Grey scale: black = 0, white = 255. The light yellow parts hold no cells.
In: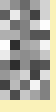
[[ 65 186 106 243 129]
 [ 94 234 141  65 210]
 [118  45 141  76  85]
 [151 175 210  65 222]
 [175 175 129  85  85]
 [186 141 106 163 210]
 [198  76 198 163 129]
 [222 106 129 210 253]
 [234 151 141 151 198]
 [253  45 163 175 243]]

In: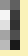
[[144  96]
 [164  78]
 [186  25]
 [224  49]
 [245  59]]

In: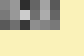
[[ 89 111  55 142 132 121]
 [121 152 204 111 172 101]
 [132 152  45 101 163  89]]

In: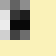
[[164  99 141]
 [208  65 109]
 [227  53  29]
 [236   8   8]]

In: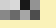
[[136 106 166  77]
 [208 217  24 147]]

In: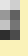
[[ 46  75]
 [152  97]
 [195 117]
 [228 207]]

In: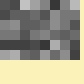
[[ 65  65  65  74  55 173 119  74]
 [ 74  95  95 107  84 141 119 119]
 [ 84  74 194 161 131  55 131 185]
 [119 119  84 119 131 107  95 107]
 [131 141  95  95 107 141 119  84]
 [161 173 107  95 151 107 141  65]]
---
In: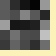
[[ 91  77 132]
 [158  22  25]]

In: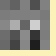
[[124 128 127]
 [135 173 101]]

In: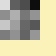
[[142 175 119]
 [199 159 103]]

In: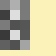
[[ 62 222 122]
 [123  81  86]]

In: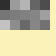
[[118 124 129]
 [194 141 105]]

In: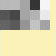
[[ 85  71 165]
 [100  90 149]]

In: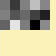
[[128  84 105]
 [ 99 228 124]]
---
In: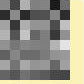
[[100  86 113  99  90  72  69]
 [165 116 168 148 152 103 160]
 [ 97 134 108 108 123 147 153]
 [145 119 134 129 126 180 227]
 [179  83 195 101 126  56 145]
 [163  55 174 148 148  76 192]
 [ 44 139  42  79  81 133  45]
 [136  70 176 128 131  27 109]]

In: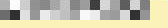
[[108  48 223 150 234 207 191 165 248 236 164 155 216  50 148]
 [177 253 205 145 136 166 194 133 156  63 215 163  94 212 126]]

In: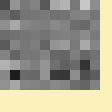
[[144 166 132 129 125 136 130 109 101 129]
 [136  29 107 104 147  57  56 142  79  93]
 [178 161 136 126 147 112  97 106  52 119]
 [130 100 119 118 131 103 101 126 103 113]
 [ 91 132 119 125 101 148 155 122 169 133]
 [108 113 118 121 116 126 129 125 139 122]
 [142 168 134 129 126 137 131 109 104 130]
 [111  94 115 118 121 112 116 129 132 117]
 [ 74 148 121 130  89 168 179 120 199 141]]

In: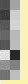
[[114 189]
 [146 128]
 [222  40]
 [ 86 188]
 [102 184]
 [ 87 212]
 [ 60 206]
 [ 79 163]]

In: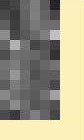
[[ 74  58  99 126 100  70]
 [101 139 109  86  93  81]
 [135 112  97  90 113 161]
 [ 93 124 108  94  92  72]
 [110 149 110  80  93  92]
 [115 125 104  88 102 116]
 [ 78 112 108 103  89  51]
 [102 177 116  70  84  62]
 [139  70  88 106 126 192]
 [ 95  62  95 120 108 108]
 [ 73  58  99 126 100  70]
 [ 59  69 103 125  91  36]]

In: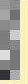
[[ 51 171]
 [129 119]
 [221 118]
 [126 134]
 [125 204]
 [138 146]
 [165 112]
 [152 140]]

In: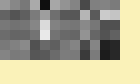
[[132 122 124  86  89 107 124 122  58 123  28  40]
 [121 129 138  81 105  95 121 132  74 133  33  39]
 [108 101 102 115 233 115 105 102 147 102  83  97]
 [120 114 117 134 218 130 121 118 137 119  80  80]
 [ 99  84  95 123 158 111  88  87 181  90 203 196]
 [154 135 120 170  15 167 147 132  73 128 131 123]]
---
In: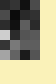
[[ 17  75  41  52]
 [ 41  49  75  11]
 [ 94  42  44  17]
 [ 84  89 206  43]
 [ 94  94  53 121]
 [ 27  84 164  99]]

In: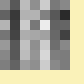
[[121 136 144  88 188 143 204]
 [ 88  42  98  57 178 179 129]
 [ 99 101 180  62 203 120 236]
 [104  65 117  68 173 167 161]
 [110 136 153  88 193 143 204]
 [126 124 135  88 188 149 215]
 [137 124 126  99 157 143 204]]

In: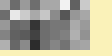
[[ 97 202 169 108 154 110 167 168 242]
 [151 167 109 232 203 169 198 139  86]
 [170 154 152 102 110  53 109 119 118]
 [176 146 131  97  91  66 110 119 128]
 [160 165 176 103 138  44 112 133 115]]

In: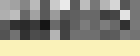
[[ 85 120 171 162 134 186  89 202 234  90 189 119 181 214]
 [227 118 175 189 103 162  89 155  90  96 104 104  62  69]
 [ 48 121  89  48  42  56  21 106  65  97 124 103 125 105]
 [123 115  83 114  49  76  69 180  66 113 111 111  89  92]]

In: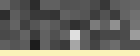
[[ 98 101 104  81  69  44  95  96  82  83  86  74  55  92]
 [100 112  45  93  77  57  57  52  97  91  85  61  82  60]
 [ 77 116  78  99  64  85 102  90  70  48  60 123  96 144]
 [ 75 156  73  78  99  59  97  80 100 223  95  60  72  71]
 [ 79  78  95  85  92  28  99  70  58 166  94  68  95 108]]

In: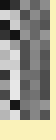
[[ 99 140  17  52 148]
 [139  97 215 191  77]
 [105  84  24 205 124]
 [104 149  51  19 148]
 [139 110 215 156  80]
 [133  84 180 224  80]
 [137  92 206 205  77]
 [110  77  52 226 112]
 [130  78 158 231  83]
 [114  75  72 231 104]
 [132 149 201  22 120]
 [134  83 182 223  80]]

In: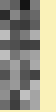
[[ 20 124 121  94]
 [ 85 104  43 134]
 [ 58  93 111  65]
 [123 174 189  88]
 [ 63  65  89  79]
 [148 162 190 117]
 [ 97 169 124 162]
 [ 83  66  81 150]
 [ 93 183 135 153]
 [192 164 143  70]
 [129 166 107  62]]

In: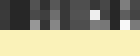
[[126  72  56  39  39  82  49  87  56  78  78  55  71  39]
 [ 94  68  58  39  39  73  63 110  56  82  82 238  65  39]
 [249 122  56  39  39 151  52 134  56  78  78 124 119  39]]
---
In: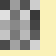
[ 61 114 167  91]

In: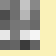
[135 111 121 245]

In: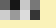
[ 97 154]

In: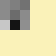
[138 108 143]

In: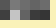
[ 86 196]

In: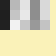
[ 34 197 199]

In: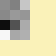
[141 153 171]

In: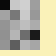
[  9 120 190  26]
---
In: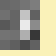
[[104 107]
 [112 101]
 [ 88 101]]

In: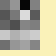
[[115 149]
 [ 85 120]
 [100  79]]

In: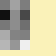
[[123 162]
 [ 16 141]
 [120 141]]

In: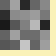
[[100 162]
 [ 45 139]
 [ 25  86]]

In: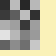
[[ 46 187]
 [ 58  94]
 [174 159]]

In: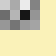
[[206 170]
 [109 181]
 [151 117]]
